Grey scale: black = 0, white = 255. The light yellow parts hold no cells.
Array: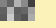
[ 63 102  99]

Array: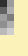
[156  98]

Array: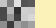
[ 90 208  64  60]

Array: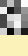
[250  81 219  72]

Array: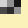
[23 43]

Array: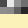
[111  94]

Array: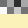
[168 201]
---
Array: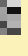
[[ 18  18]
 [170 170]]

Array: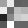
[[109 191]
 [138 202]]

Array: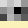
[[169   1]
 [181 140]]

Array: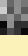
[[ 84 142]
 [146  99]]

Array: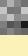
[[118 121]
 [194 141]]

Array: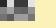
[[163 103]
 [ 93 156]]

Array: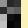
[[107  92]
 [ 17   9]]

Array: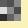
[[140  75]
 [ 98 143]]

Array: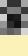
[[125 123]
 [ 21  29]]
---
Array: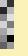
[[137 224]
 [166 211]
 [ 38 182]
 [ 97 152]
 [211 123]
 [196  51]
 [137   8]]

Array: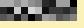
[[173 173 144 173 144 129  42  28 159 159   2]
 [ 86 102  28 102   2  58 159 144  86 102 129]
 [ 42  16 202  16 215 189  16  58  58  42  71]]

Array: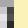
[[169 169]
 [228  83]
 [201  69]
 [214  42]]

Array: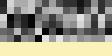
[[ 34 212 171 171 198 143  77 159  77  49  49  20  49 143  49  91]
 [ 49 198 116 184 198  63 171 184 184  91 116  34 103 184  49 171]
 [143 116  34 143 129   7 226 159 226 159 184 143 159 143 143 212]
 [103  91 184  63  91 212   7  77   7  91  63 116  77  63 103  20]
 [184  20  77  34   7 143  77  49  77 159 143 212 159  49 198  63]
 [212   7  63  34   7 116 129  63 129 171 171 226 171  63 212 103]]

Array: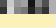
[[ 51 212 134 119  35  92  51 175]
 [ 80 200 148 161  20 134  80 175]]

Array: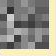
[[ 78 204 121 137  78 105 121]
 [162 190  62 137 105 150  92]
 [121 178  62  78  62  92  78]
 [105 150 178 162 121 150 137]
 [137 105 121 150 121 105 105]
 [ 92  62 105 137 162  78  78]
 [150  49 121 121 137  92  92]]

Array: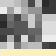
[[188 220 117 176 188 188  72  58]
 [204 204 188 162  72 188  42  58]
 [ 58 176  72 220  87 117 236 236]
 [236 162 220 176 148 148  58  58]
 [ 58 117  72 148 204 132 204 204]
 [ 42 101  87  87 204 117 220 220]
 [ 72  72  87  87 101 101 220 220]]

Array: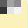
[[ 52 228 244]
 [ 93 163 139]]
